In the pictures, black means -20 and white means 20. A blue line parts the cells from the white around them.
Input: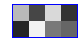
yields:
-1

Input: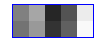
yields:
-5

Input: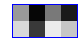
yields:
17

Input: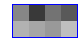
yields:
4

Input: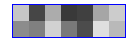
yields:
15

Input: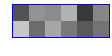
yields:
-6

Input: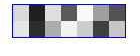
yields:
-10

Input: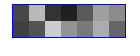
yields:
7

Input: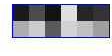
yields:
10
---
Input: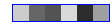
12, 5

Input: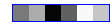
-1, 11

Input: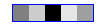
0, 5

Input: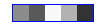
2, -12

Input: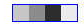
11, 17

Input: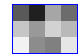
-6, 16

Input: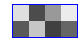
15, -4

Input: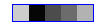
12, 8

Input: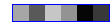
6, -11
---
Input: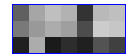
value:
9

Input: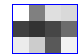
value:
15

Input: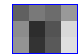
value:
-3

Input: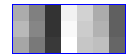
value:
7

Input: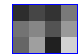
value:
-12

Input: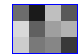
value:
10
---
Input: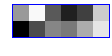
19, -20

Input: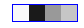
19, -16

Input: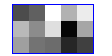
20, -19

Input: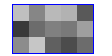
11, -11

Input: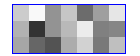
19, -12

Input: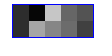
11, -19

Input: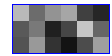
11, -17
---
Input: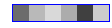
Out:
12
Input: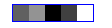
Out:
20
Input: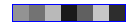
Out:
-13
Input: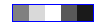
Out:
-16
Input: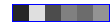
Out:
3
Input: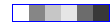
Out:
-11
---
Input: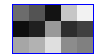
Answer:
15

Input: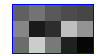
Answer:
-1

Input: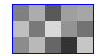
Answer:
-4

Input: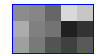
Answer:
-7

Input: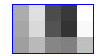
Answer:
1

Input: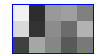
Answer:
1

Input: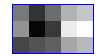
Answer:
-5

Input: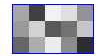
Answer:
17

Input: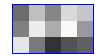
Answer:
-12
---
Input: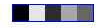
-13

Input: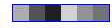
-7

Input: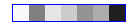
0

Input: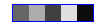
-10

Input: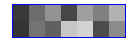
-11

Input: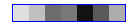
-6

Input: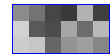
-10

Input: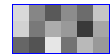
-7
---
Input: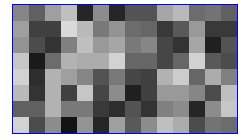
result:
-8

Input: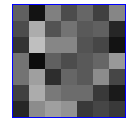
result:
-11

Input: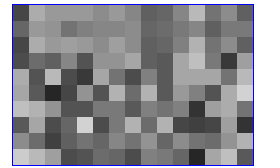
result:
6

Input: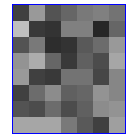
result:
-6

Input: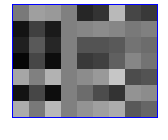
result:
7

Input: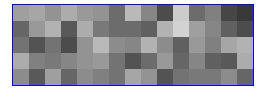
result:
-1

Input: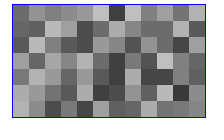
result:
-2

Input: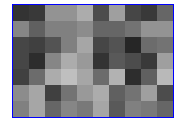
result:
0

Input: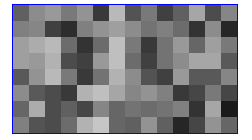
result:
-9
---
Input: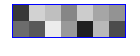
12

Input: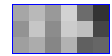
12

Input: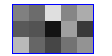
-17

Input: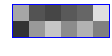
-6

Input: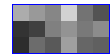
3

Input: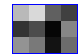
-8

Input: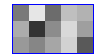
2

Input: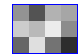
9
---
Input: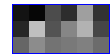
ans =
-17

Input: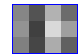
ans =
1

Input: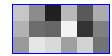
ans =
11

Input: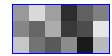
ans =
4

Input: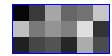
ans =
-19

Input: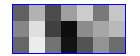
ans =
-5

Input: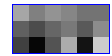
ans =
6
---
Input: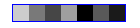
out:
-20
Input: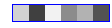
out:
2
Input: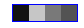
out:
11
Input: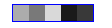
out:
14
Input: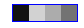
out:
13
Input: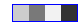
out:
-1
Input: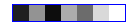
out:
-3
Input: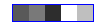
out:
-13
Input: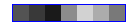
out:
13
